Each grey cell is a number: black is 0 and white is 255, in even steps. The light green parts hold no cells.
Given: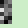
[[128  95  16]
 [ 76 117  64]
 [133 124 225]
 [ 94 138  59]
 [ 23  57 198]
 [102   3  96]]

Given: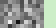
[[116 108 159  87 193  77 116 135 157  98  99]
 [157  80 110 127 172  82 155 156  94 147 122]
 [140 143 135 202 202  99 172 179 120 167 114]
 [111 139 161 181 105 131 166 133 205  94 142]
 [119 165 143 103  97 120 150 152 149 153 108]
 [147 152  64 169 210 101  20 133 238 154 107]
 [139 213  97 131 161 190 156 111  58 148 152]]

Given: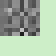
[[137  84  99 161  70 140 142  97 119 113]
 [137  81  98 163  69 142 144  94 118 112]
 [151 148 125 136  71 126 117 184 148 120]
 [100 158 138  71 162  92  89 149 119 122]
 [122  88 103 141  97 130 133  89 111 113]
 [127  77  97 155  84 137 141  80 111 112]
 [140 109 110 148  76 133 131 129 129 115]
 [ 74 120 125  66 191  90  96  80  91 118]
 [155  62  87 196  31 159 161  89 124 110]]

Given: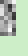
[[243 183 154  92]
 [161  49 140 201]
 [192  75 149 225]
 [ 63 156 136 225]
 [ 53 144 197 133]
 [171 194 130 186]
 [133 220 161 178]
 [ 73 245 175 167]
 [121 169 118 106]]

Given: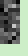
[[  8  69  97 103  54]
 [100 174 136  95  34]
 [ 46  46  45 127   0]
 [ 77  92  71  23  47]
 [138  92  58  79  74]
 [ 77  81  71  15  54]
 [115 197  52  47  61]
 [ 84  57  65  31 115]
 [ 46 151  97 119 101]
 [100  11 104  79  81]
 [107 116  19  71  94]]

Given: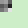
[[ 96 161 150]
 [ 36 115  90]
 [227 150 117]]

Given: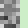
[[177 120 156 160 125]
 [203 154 123 126 211]
 [133 123 127 129 121]
 [192 160 137 132 191]
 [114 177 154  55  85]
 [102 176 126 164 154]
 [165  71  79  85 214]]

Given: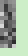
[[147 141 118 137]
 [140 121  56 141]
 [126 120  60 141]
 [156  50 101 207]
 [138  67 134 133]
 [111  98  72 178]
 [123  93  64 215]
 [ 54  96 115 119]
 [139  61 174 122]
 [ 74 134  83  51]
 [ 46  90 110 104]
 [204  83 169 144]]
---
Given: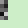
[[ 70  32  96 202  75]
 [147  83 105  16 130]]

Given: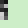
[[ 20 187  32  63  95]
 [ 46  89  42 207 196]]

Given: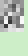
[[149 148 123 127 245 250 146 228]
 [134 184 213 168 117 125 118 234]
 [137  87 108 181 148 141 199 222]
 [190 128 158 233  81  57 222 226]
 [157 202 160 120 227 246  57 194]
 [186 185 180 190 119  94 168 184]]

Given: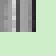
[[ 35  35  37  39  35  46  42  35]
 [146 142 140 137 144 133 135 140]
 [156 158 160 160 157 160 160 159]
 [162 164 164 164 163 162 163 165]
 [ 81  77  76  76  79  77  77  77]
 [216 209 196 189 216 182 182 203]
 [159 162 163 163 161 162 163 162]
 [136 144 151 155 140 159 155 148]
 [137 138 139 139 137 139 139 138]]

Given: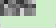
[[200  70 150 148]
 [155 102 128 124]
 [114  65 124 122]
 [ 54  84 208 209]
 [ 67 121  90  99]
 [139  98 130 120]
 [117 108 151 158]
 [ 35 189 137 133]
 [112  80  82  85]]

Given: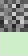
[[ 95 186  85 184  67 138  56  82]
 [ 87 131 150  91 190 200 140  72]
 [154  42 143  79 179  53 135 145]
 [ 87 211  75 206  47 149  38  71]
 [123  90 130  94 148 109 130 120]
 [ 82 163 129 127 151 198 109  64]
 [142 117  91 166  81  43  60 129]]
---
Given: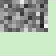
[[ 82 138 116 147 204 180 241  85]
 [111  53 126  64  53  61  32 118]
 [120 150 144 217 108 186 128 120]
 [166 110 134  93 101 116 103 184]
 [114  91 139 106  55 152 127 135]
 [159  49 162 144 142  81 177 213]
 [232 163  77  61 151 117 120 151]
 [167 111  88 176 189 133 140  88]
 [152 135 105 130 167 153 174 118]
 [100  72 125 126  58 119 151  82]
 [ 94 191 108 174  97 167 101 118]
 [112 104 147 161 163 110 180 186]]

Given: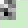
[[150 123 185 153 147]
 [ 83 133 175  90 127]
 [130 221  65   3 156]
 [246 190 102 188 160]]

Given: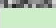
[[211 176]
 [116  70]
 [ 77 139]
 [133 107]
 [150  84]
 [148 192]
 [133  87]
 [ 59 183]
 [ 78  87]
 [130  77]
 [160  39]
 [213 145]
 [ 77  71]
 [133 183]]

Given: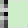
[[ 22  99 203  11 151  71  66]
 [159 190 208 127 207 154 144]]

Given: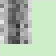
[[217 219 202 220 218 197 195 224 201 197 189]
 [159 113 158 160 165 165 103 176 173 161  98]
 [130 155 154 127 123 155 182 156 185 156 165]
 [127  83  95 131 136  95  46 103  64  95  64]
 [ 90 119  90  90  83  85 106 132 129  84  73]
 [115 146 102 117 109  93 122 135 118  93 101]
 [175 188 176 176 173 174 185 189 189 175 175]
 [183 126 212 179 190 230 176 148 190 229 213]]

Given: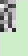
[[190  77 190 193 190 218 212  42]
 [187  56 175  97  80  85  66 224]
 [116 180  64 179 215 168 220 169]
 [ 84 238 182 113  55 153  60  36]]

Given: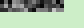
[[ 96  18 136]
 [  4  82 132]
 [115  57 195]
 [ 52  60  80]
 [ 57  87 125]
 [ 24   7 123]
 [ 73  32 130]
 [125  70  13]
 [ 86  96  48]
 [ 43  75 161]
 [ 94 168 115]
 [129 148  92]
 [146 171  79]
 [  8  52 112]
 [108 167  45]
 [ 12  82  41]]
